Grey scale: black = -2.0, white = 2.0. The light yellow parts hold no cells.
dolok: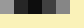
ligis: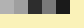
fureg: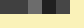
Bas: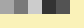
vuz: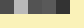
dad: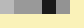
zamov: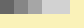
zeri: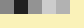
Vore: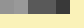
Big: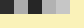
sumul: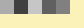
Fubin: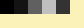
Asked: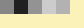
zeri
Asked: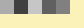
sumul
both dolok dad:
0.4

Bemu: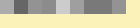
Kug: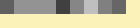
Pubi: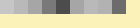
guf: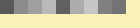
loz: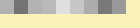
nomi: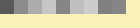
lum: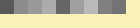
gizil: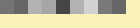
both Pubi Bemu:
-0.1
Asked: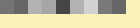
gizil
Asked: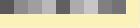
guf
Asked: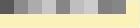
nomi

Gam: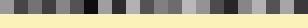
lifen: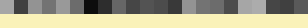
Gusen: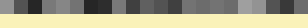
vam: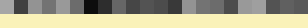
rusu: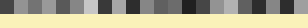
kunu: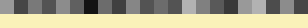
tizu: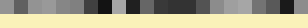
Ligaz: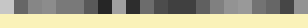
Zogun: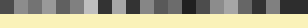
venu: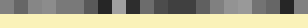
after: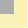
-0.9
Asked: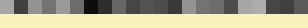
lifen
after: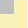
-1.2

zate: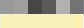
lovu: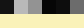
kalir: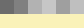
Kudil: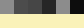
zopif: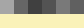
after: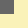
-1.0
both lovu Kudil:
-1.8
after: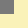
-0.5
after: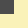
-0.9
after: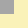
-0.4
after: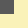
0.8

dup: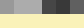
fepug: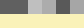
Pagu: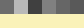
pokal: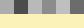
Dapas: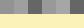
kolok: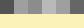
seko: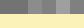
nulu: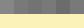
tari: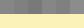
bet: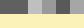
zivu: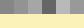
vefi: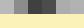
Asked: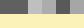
fepug
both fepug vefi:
0.7

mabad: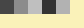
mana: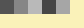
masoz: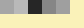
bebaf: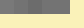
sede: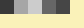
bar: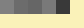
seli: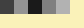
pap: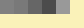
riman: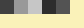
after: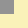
-1.6
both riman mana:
-0.7
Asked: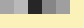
masoz
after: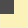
0.4
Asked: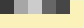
sede
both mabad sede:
-0.9

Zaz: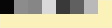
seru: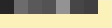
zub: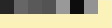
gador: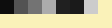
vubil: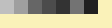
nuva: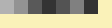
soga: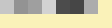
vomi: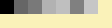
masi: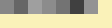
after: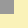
-1.8
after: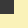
-0.5
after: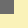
-0.6

